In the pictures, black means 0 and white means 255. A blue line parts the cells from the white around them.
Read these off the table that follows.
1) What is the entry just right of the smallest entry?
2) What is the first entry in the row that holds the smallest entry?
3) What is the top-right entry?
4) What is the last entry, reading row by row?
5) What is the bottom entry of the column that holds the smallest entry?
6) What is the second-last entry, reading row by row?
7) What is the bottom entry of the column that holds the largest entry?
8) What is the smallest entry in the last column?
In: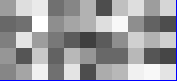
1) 91
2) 127
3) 214
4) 228
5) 77
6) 248
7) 241
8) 70

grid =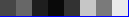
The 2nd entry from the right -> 122
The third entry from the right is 198
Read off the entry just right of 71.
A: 103

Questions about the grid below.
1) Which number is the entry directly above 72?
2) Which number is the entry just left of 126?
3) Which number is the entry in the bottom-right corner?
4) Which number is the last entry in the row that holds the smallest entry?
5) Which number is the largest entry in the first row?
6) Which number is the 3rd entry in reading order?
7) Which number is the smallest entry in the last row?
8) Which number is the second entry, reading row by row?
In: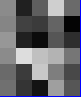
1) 118
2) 200
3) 86
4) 4
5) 207
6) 94
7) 19
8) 32

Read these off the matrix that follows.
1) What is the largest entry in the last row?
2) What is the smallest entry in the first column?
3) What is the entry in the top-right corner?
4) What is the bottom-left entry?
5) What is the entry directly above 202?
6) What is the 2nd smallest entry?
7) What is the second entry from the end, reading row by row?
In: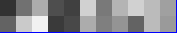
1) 241
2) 50
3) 160
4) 99
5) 113
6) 58
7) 187

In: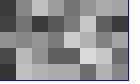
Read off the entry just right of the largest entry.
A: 198
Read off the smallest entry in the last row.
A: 53
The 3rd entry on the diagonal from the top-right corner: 178
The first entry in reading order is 59
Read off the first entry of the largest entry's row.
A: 74
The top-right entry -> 164
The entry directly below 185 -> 192
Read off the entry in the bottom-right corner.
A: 136
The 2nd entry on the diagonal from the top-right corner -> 96
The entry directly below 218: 110
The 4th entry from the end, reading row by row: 170

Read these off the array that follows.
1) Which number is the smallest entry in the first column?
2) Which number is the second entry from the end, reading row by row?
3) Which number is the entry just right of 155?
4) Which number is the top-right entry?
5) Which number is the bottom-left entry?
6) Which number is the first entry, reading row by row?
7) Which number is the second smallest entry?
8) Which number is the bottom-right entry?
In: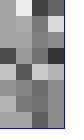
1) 75
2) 94
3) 114
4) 100
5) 163
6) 163
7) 67
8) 141

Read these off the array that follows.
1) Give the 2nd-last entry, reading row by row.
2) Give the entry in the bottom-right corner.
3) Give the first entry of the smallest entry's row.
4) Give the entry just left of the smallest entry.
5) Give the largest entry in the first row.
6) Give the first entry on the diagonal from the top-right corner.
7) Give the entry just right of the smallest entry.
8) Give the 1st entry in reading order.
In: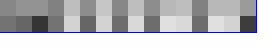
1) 211
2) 61
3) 115
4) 102
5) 198
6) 155
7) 115
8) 135

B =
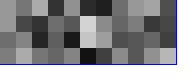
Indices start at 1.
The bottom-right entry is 183
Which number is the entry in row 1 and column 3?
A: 171
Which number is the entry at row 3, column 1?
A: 110
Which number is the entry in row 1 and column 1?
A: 152
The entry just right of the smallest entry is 64
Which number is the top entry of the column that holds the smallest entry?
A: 43
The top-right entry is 79
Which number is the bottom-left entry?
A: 125
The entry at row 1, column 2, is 118
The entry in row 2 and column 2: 71
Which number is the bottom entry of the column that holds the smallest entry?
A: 18
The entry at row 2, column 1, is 152
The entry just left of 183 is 145
